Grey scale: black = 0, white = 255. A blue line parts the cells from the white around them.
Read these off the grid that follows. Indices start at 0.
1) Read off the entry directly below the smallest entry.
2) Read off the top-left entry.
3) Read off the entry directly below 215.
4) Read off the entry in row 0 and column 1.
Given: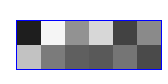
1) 194
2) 30
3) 89
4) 245

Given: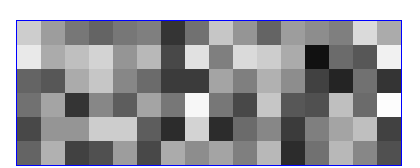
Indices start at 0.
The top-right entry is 171
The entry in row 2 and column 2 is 171
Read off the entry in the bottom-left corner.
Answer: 100
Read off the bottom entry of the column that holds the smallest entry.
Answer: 113
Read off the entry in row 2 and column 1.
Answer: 87
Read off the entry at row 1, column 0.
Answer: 233
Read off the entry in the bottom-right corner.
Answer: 80
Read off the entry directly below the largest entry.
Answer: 65
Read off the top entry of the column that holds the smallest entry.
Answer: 141
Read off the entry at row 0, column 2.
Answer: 119
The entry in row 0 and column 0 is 205
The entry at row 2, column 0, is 100
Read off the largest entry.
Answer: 253
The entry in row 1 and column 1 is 171
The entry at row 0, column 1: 157
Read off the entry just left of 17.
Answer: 171
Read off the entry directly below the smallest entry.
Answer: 65
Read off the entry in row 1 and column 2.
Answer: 191
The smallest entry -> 17
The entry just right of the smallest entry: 107

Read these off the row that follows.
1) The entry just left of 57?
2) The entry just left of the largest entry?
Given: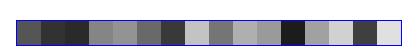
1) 105
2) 63

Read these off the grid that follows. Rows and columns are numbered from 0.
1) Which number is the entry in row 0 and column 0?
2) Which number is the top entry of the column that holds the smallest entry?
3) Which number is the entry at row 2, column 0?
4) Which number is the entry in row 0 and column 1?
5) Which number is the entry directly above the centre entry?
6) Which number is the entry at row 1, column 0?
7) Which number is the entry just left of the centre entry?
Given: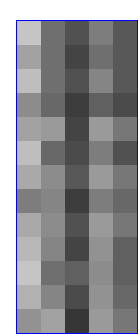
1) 197
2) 81
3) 190
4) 111
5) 75
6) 162
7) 140

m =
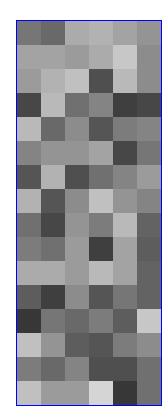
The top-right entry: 148
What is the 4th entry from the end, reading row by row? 155
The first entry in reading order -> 118
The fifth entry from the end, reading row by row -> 155
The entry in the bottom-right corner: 112
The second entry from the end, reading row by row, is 55
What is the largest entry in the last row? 213
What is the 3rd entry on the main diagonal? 192
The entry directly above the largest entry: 79
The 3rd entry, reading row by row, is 171
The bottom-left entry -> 192
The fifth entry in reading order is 163
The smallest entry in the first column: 55
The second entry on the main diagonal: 163
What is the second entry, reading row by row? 105
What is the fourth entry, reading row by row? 178

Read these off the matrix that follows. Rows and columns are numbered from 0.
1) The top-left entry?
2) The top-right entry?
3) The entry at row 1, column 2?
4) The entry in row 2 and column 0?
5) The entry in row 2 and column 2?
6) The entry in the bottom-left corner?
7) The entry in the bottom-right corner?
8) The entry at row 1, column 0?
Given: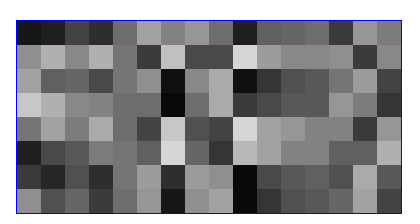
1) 23
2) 124
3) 136
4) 162
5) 102
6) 143
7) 67
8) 143
